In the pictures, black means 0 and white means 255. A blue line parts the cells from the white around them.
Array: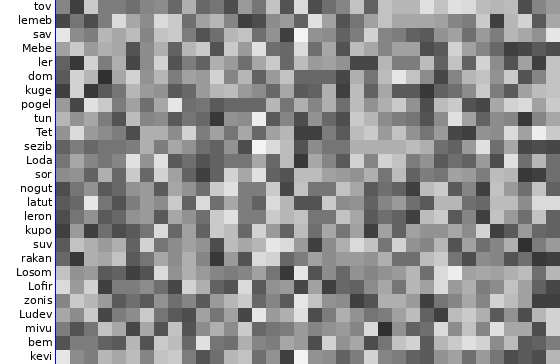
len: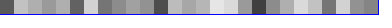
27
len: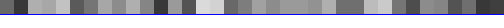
36
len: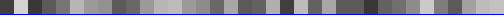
36

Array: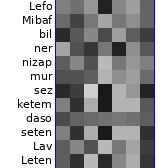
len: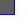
1
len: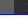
2

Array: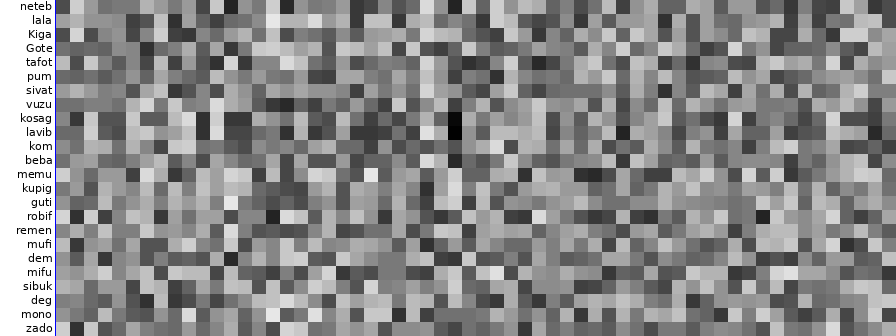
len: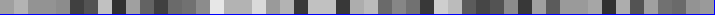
51
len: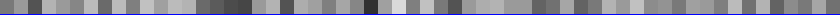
60
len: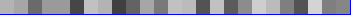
25
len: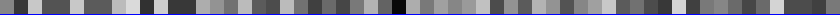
60
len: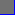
1

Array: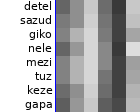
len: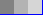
3
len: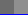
2
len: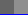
2
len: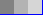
3

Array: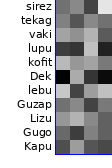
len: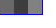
3
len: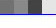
4
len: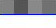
4
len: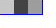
3
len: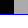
2
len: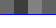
4

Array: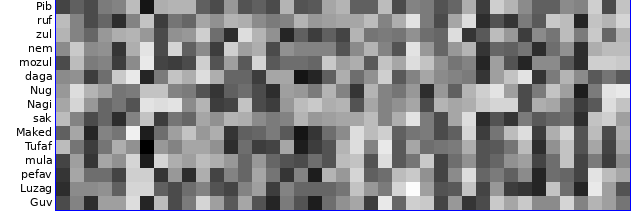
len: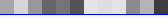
12
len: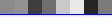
8
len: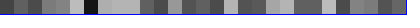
29
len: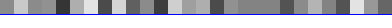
28

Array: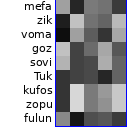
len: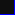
1
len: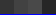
4
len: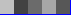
5

